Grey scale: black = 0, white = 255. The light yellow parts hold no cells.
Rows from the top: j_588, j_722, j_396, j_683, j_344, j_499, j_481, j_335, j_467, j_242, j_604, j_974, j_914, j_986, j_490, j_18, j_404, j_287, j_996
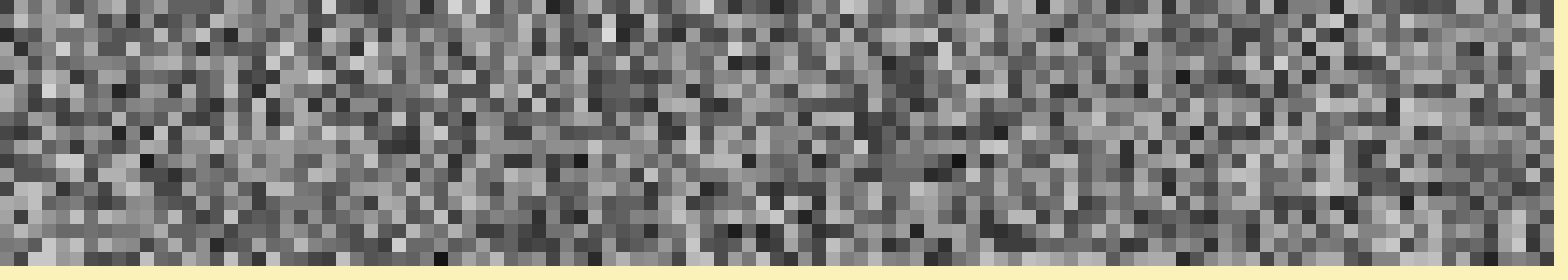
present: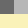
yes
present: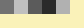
yes

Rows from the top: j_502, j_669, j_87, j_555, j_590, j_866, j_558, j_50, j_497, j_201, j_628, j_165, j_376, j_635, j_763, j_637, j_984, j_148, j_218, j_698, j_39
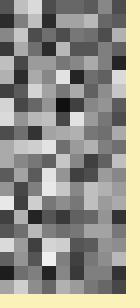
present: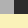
yes
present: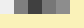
yes
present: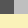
yes
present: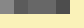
no
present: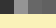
no
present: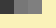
no
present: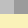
yes

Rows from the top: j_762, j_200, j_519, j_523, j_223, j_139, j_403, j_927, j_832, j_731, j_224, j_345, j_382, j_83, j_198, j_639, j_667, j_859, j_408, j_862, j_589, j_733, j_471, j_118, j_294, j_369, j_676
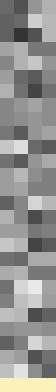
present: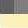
yes
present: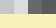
yes
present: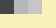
no
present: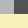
no
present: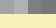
no

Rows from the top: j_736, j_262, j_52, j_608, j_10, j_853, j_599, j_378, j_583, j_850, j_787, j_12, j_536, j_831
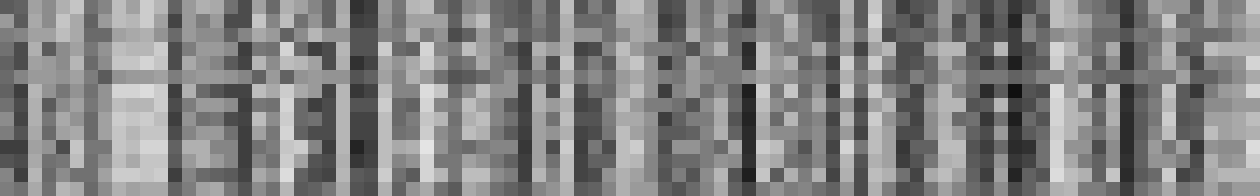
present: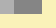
yes
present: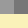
yes
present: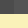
yes
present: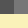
yes

